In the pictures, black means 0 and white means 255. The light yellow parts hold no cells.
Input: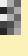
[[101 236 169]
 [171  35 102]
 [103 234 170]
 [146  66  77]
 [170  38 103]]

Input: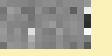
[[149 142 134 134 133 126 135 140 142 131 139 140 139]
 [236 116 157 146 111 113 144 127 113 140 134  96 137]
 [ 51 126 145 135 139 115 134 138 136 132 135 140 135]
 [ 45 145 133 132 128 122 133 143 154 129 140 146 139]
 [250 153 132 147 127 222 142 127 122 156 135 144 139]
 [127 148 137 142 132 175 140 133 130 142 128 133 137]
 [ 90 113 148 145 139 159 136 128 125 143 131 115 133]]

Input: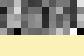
[[227 123 117 190  93  59  64 126  88 121 119  60]
 [132  29 140 215  82 110 109  29 126 172  71  58]
 [195  88 170 156 118 134 149  42 126  87 118  65]
 [174  74 175 180  95 136 144  45 131  95 142  50]
 [  8 164  84   3 122 107 103 117 144 196 145 251]]

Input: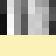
[[ 60  47 221 149 115 218 164 153]
 [ 82  46 229 148 108 223 189 179]
 [ 88  17 247 153  86 204 200 170]
 [ 48  18 247 152  88 201 207 160]
 [ 43  17 252 154  86 206 199 181]]

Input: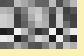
[[183  82  86 188 168 143 101  99 188  81 136]
 [ 85 182 172  87 125 186 196 149  86 182  65]
 [ 64 205 194  62 107 173 206 167  62 206  74]
 [ 68 203 196  63  96 141 188 175  63 204 109]
 [234  30  42 240 189 117  50  75 241  28 177]
 [ 37 235 224  30  80 150 216 192  30 237  92]
 [174  96 104 172 139  87  81 123 173  95 195]]

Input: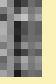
[[ 91 183 129  42  68 108]
 [135 120 147  79 149 120]
 [164  70 137 170 196 135]
 [ 98 171 138  36  82 108]
 [ 96 176 133  42  78 108]
 [107 162 143  33  99 110]
 [134 124 148  73 145 119]
 [ 94 174 131  36  69 107]
 [145 103 146 111 168 126]
 [136 120 147  78 149 121]
 [104 163 141  27  95 110]]

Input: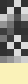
[[ 50  49  54 217]
 [222  47 217  48]
 [182 208 156  81]
 [ 61 148 113  50]
 [ 49  62  92  48]
 [ 56 119  59 221]
 [219  46 216  46]
 [ 53  49  54 220]
 [207 131 151 180]]

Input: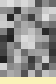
[[105 209 224 199 216 199  81 139]
 [212 141 135  53 170 147 146 202]
 [171 195  37 168 125  63 154 223]
 [112 204 195 129 170 156  92 133]
 [ 73 128  46 153 172 193 159  40]
 [ 89  56  33 173 219 207 173 166]
 [ 66  75 144 113 207 215 131 112]
 [ 53  68 134 183 108 155 162 159]
 [ 81  34 113 200 150  58 118 206]
 [123 213 138 152 116  75 163  65]
 [172 135 171 158  82 189 105 192]]

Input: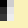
[[206   4]
 [229  41]
 [237  55]]
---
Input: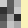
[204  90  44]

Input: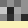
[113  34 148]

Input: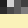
[29 73]

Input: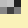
[188  64]

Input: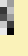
[221 192]

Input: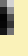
[111 145]

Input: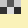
[198 219]

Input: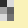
[45 96]
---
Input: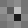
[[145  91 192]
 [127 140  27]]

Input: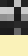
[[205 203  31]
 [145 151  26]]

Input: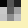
[[200  94 160]
 [195 142 191]]

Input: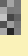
[[169 121 123]
 [195  70  98]]

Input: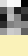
[[ 83 171  29]
 [ 16 188 134]]

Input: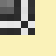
[[89 91 47]
 [43 40 44]]
